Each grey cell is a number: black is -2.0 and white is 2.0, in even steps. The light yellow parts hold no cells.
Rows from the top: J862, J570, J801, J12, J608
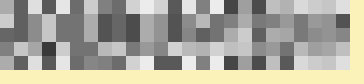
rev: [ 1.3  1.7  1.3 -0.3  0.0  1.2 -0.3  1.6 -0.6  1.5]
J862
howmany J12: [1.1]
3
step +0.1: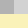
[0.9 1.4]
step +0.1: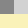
[0.2 1.4]
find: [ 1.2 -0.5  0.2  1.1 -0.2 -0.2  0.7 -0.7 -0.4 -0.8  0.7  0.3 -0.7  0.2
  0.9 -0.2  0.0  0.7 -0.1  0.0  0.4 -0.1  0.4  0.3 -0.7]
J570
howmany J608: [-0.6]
4

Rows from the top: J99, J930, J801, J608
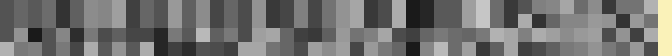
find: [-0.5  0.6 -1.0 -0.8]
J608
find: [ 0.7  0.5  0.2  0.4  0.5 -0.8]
J801
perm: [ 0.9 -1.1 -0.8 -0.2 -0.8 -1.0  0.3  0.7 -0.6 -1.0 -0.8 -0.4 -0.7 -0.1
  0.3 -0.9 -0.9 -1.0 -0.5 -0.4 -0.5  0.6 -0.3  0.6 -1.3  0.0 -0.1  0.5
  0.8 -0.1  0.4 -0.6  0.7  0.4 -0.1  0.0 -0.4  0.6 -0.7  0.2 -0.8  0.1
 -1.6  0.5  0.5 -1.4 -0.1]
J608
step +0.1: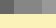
[-0.3  0.2  0.2  0.5]
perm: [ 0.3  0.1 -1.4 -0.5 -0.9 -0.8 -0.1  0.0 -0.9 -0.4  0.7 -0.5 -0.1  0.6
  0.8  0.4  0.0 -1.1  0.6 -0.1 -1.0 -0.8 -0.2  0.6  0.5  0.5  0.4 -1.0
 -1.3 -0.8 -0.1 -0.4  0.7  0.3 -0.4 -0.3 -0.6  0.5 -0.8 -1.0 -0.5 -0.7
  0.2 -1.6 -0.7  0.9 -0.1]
J801

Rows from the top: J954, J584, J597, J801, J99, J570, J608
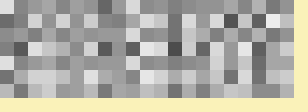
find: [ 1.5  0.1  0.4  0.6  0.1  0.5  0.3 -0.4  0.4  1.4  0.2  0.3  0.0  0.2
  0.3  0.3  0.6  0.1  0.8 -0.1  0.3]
J954
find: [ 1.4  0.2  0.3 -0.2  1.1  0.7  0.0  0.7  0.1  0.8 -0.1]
J597
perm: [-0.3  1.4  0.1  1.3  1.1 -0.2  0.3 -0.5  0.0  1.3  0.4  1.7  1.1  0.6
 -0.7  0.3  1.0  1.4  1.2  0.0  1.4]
J584
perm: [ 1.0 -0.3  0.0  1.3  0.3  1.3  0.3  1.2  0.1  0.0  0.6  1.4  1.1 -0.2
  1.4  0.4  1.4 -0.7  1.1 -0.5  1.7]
J584
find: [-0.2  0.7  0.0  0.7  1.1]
J608
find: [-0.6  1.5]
J801

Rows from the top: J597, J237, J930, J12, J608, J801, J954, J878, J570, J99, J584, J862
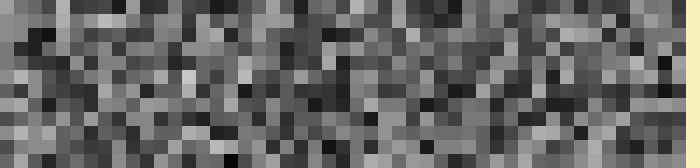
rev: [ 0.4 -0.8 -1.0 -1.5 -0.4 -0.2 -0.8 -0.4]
J12
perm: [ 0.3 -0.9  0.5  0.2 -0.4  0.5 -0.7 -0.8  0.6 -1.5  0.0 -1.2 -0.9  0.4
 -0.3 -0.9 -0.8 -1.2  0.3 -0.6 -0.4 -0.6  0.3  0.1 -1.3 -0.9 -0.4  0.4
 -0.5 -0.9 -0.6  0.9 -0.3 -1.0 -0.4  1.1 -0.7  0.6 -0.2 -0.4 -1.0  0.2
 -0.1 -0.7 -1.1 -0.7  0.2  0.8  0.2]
J801
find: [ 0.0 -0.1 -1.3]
J930
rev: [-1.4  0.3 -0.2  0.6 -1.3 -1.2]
J954

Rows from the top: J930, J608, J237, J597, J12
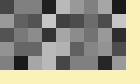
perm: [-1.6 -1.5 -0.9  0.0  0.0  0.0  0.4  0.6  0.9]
J930
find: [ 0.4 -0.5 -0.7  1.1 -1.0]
J608
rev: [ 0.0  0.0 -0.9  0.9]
J12
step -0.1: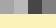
[ 0.5  0.8 -1.0 -0.1]

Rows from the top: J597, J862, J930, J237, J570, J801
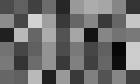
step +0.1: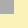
[0.8]
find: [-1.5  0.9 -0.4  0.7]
J930
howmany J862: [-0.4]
2

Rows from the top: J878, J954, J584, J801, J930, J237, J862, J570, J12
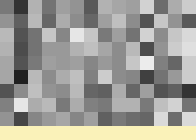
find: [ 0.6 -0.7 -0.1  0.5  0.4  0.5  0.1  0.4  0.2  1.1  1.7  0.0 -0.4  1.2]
J930
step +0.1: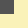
[-0.6]
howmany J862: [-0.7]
2
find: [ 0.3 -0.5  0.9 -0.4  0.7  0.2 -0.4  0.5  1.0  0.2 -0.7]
J954

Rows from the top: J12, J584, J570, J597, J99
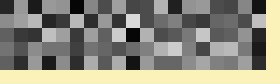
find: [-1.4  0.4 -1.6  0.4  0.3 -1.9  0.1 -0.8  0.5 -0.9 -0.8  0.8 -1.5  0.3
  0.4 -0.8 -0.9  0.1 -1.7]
J12
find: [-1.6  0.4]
J12
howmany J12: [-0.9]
2
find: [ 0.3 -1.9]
J12
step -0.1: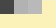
[-1.0  0.7  0.8]
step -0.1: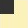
[-1.3]

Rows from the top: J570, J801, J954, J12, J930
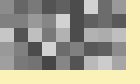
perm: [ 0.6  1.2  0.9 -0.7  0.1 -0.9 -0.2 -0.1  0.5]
J930
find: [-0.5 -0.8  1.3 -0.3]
J570
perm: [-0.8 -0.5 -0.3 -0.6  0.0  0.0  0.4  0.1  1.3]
J801
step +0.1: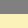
[0.1 0.1]
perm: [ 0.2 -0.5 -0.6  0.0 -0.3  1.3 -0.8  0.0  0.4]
J12

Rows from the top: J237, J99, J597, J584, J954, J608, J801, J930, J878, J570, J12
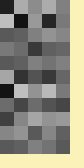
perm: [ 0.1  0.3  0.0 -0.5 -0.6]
J597
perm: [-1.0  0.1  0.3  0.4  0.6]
J878
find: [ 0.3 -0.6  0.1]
J570
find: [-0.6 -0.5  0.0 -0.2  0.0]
J954

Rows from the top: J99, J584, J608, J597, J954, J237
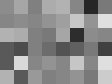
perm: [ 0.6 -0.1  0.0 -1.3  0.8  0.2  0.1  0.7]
J608
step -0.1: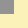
[0.2]
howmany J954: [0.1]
3
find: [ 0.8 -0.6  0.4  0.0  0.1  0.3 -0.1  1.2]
J237

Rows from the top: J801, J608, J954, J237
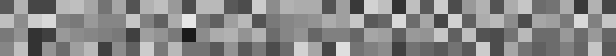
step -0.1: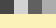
[-1.0  1.2 -0.6  0.6]
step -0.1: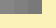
[ 0.0 -0.1 -0.2]
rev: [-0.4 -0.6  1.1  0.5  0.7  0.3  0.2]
J608
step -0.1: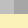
[0.9 0.5]
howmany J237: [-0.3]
3

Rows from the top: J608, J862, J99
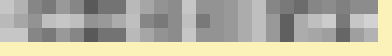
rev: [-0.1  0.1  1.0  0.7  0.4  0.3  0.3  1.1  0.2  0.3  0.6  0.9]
J608
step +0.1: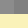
[0.3 0.1]
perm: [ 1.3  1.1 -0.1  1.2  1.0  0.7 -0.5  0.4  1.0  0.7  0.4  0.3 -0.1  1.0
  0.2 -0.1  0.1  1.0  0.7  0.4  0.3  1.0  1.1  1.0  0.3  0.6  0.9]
J862
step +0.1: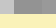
[1.2 0.4 0.4 0.5]
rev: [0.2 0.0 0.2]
J608
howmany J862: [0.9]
1

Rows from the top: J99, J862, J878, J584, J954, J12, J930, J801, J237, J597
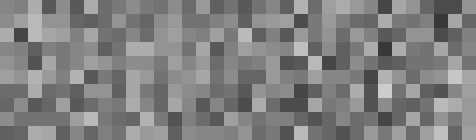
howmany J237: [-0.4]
5
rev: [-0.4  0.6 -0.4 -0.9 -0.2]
J237

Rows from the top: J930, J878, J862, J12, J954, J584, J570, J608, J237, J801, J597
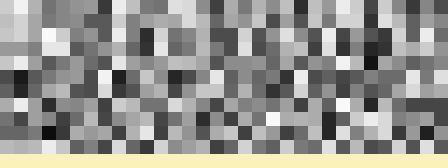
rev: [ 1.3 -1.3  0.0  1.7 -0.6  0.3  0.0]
J862
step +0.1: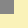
[0.2]
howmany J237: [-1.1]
0
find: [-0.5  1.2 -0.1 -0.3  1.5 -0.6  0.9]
J597
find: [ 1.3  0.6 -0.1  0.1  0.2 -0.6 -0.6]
J878
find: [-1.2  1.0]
J12
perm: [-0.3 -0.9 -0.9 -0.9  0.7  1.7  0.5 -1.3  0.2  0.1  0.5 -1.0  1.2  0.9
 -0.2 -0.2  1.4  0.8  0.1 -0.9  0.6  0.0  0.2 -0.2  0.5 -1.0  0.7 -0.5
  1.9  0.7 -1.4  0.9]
J608

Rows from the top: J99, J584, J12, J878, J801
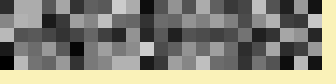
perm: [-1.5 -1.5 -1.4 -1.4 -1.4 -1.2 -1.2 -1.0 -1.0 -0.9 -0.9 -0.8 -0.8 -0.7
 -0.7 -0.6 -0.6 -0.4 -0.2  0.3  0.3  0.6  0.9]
J12
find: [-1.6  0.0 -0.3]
J878
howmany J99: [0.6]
1
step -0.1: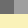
[-0.4  0.4]
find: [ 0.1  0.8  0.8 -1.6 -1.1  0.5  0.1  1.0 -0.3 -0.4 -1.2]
J801
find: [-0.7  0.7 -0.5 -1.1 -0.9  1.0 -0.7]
J99

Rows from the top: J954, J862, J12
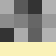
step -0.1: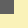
[-0.6]
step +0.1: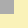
[0.8]
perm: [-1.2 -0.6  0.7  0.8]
J954

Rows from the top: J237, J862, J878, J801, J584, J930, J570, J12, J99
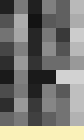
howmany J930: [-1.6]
3
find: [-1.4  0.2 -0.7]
J801
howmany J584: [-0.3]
2

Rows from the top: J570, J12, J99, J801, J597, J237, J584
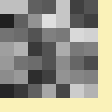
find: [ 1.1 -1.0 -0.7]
J570
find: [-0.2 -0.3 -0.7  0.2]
J597
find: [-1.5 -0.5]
J12

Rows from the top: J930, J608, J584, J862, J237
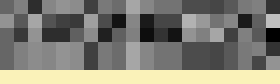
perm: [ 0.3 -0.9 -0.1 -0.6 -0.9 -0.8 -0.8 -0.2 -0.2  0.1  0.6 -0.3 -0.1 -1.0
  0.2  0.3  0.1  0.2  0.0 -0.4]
J237
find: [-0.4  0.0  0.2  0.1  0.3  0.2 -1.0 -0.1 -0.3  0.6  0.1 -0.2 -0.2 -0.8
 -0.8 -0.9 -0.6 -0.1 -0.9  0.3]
J237
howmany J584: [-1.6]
0
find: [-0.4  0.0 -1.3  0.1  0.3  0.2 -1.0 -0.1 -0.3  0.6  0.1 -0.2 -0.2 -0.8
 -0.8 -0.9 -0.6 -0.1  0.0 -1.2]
J930
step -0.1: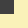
[-1.1]
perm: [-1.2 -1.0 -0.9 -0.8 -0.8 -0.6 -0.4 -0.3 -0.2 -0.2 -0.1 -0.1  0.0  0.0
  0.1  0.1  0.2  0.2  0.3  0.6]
J862
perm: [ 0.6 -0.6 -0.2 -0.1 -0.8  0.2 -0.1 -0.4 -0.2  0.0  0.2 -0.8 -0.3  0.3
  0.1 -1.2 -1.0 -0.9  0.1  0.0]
J862

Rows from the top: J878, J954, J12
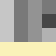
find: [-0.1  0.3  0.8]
J12
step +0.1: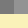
[0.0 0.4]
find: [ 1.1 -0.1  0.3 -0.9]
J954

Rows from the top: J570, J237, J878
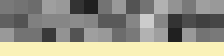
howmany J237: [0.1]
5
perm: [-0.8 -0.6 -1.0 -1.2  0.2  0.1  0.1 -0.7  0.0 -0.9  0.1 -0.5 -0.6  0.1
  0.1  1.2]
J237
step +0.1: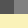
[-0.6  0.1]
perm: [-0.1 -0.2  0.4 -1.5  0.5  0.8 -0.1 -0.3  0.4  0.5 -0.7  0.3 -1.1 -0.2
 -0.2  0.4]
J878
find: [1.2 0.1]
J237
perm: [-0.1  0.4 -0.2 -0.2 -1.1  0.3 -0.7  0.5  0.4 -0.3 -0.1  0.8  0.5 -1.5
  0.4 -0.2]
J878
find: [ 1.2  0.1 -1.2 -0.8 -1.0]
J237

